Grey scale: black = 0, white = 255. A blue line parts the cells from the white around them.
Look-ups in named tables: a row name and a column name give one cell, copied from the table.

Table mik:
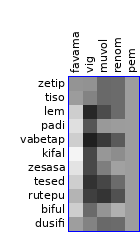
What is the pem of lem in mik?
157
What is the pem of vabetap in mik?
157
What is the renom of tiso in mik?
107
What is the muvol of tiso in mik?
105
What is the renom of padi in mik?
156
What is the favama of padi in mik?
223
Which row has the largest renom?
biful

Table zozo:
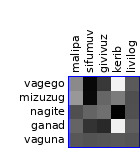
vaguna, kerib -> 88
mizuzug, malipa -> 152
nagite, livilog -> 80
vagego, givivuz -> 56
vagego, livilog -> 90
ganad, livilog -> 95
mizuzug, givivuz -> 102
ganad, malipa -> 100
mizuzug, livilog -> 79
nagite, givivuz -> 111
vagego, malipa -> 138
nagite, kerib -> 2
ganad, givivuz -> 41
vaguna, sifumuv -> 83
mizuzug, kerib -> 123
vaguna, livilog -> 85

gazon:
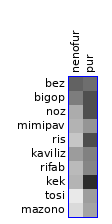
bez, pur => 110
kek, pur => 44
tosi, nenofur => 233
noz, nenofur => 172
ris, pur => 77
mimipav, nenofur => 179
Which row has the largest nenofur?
tosi

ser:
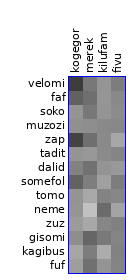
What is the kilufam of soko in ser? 148
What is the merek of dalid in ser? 113
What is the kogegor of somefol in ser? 98
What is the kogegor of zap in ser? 67
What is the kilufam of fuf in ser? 148
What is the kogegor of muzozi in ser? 144
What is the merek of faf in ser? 111
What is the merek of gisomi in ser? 102
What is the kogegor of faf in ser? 97
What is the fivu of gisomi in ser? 133
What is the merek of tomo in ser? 168
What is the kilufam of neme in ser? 107
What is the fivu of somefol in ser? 125
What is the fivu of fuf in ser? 132
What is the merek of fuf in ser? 112
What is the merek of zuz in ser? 168
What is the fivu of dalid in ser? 153

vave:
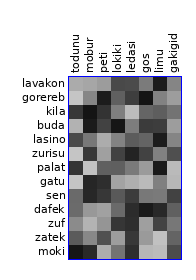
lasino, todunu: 74
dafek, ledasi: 44
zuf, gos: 159
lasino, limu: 28
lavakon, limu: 28
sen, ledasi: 60
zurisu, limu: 129
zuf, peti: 149
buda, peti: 66
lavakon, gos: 123
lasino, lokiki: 131
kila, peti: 51
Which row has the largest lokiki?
gatu

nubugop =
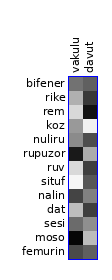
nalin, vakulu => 68
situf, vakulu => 246
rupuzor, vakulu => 25
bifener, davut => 96
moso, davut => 188
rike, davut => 56
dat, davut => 62
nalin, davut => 129
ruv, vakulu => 217
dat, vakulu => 189
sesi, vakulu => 107
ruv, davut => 63
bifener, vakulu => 114
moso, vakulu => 6
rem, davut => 18
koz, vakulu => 153
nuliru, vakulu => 139
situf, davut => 87
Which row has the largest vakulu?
situf

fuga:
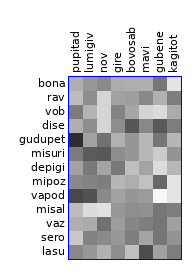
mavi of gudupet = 184
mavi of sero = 164
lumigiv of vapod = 81
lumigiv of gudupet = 161
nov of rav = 213
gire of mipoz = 182
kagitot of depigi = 182
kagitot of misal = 125
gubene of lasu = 161
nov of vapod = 138

